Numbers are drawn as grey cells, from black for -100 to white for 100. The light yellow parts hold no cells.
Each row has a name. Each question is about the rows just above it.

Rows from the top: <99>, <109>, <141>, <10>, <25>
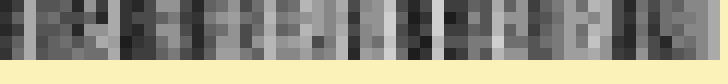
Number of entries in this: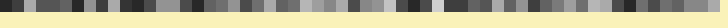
60
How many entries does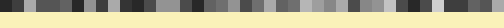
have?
42
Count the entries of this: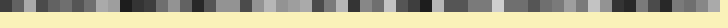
60

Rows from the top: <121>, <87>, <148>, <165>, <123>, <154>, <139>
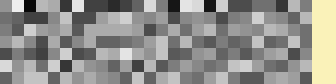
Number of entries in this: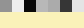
7
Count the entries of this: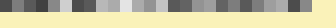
26
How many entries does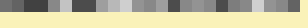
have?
25

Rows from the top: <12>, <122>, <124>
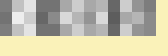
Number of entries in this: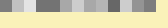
13
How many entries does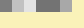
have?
6
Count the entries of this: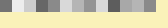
13
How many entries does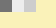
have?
3

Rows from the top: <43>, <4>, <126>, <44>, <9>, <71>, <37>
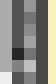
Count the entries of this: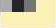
3
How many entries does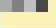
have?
4

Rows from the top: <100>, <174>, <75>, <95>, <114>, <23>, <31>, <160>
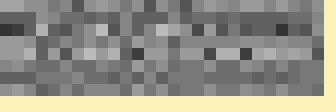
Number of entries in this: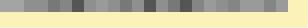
24
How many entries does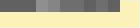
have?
10
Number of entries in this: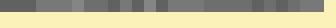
27
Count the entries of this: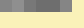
6
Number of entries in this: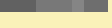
9

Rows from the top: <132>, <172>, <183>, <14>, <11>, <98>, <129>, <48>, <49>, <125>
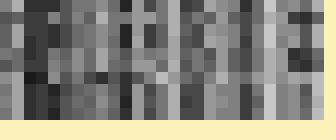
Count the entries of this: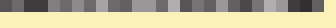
27
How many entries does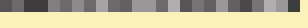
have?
25
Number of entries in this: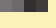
4
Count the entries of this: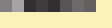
8
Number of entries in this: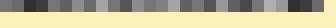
27
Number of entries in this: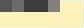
5

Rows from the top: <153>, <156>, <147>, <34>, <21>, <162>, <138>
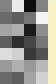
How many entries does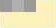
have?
3
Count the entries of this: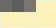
3
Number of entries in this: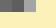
3
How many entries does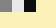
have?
3
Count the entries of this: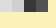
4
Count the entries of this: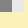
2
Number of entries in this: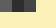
3

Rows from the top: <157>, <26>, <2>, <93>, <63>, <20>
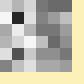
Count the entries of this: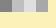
4
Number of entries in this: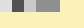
5

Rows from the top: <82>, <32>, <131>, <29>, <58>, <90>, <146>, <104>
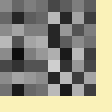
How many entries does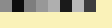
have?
8
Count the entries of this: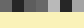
7

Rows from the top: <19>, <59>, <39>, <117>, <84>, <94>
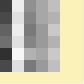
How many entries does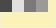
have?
4
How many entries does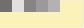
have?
5
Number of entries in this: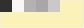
5
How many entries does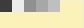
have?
5
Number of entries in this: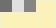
3
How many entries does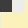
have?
2

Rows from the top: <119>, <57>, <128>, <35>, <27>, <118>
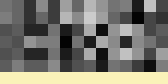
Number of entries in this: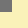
1
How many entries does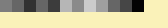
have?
12
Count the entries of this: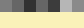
7
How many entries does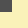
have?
1

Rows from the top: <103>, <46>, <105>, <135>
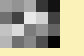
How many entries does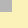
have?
1
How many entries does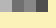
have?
4
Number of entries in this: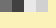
4
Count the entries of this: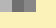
3
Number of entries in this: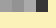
4
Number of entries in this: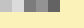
5

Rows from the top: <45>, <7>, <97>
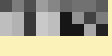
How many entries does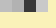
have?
4
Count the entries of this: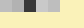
5
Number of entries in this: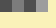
4

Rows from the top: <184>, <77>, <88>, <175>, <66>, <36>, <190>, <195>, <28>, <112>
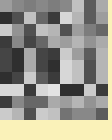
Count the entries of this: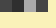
4
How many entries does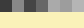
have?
7
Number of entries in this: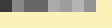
8
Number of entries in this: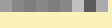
9
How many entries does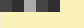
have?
5

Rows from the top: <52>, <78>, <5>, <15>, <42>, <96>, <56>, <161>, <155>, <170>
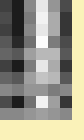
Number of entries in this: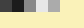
5
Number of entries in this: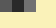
3

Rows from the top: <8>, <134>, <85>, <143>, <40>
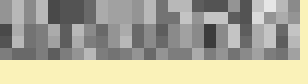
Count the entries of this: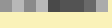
9
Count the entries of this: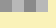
4
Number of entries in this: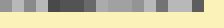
17

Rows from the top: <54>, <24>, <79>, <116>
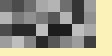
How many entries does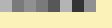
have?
8
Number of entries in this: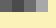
4
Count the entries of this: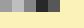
5
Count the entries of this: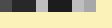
8

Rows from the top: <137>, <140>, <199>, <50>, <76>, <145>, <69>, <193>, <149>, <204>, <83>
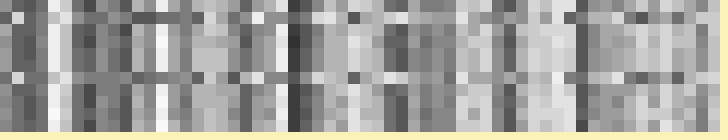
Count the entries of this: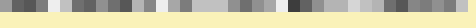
39
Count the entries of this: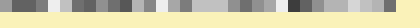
33

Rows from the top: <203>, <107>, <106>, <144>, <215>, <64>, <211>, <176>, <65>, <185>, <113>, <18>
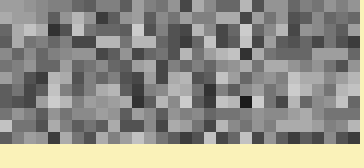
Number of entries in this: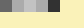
5
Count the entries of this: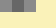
3
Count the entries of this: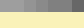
7
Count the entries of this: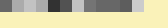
12
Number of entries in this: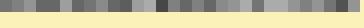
30

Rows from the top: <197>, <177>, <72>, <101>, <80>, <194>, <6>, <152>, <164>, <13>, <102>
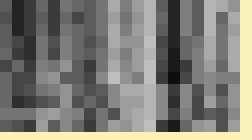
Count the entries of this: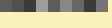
9
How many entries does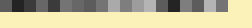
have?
19
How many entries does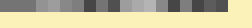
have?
19
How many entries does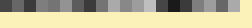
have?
20

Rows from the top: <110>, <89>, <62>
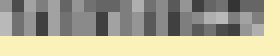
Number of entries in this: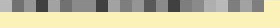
22
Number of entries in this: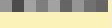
9
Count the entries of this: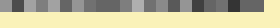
22
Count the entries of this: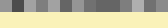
14

